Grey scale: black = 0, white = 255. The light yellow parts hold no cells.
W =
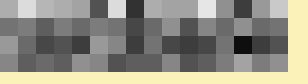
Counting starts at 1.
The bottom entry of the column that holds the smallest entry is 163
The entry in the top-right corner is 201
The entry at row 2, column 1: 115
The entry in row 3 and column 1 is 153
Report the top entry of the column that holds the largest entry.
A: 230
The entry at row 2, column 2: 124
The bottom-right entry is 144
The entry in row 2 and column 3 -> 94
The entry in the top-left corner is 173
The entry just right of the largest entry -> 144
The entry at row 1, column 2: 220
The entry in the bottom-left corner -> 134
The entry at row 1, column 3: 182
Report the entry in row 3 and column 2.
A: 106

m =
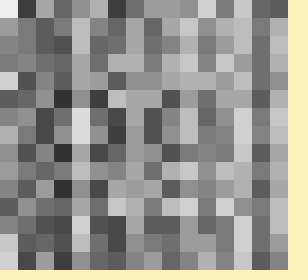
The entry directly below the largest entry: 156
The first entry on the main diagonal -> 238
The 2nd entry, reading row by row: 62
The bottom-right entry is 132
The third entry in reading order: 167
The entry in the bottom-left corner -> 208
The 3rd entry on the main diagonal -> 92
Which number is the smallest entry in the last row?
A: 62
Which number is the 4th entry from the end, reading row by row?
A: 132
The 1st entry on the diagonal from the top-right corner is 92
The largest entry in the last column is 199
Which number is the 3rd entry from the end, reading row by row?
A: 199
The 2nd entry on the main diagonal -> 122
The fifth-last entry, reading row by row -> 177
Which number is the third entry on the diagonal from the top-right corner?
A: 189
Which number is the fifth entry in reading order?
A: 144

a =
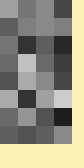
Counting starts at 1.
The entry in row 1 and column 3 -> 137
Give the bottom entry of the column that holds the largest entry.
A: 137
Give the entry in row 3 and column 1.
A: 117
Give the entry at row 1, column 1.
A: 160
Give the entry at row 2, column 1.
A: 94
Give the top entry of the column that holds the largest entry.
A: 70
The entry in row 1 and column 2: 117
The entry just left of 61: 105
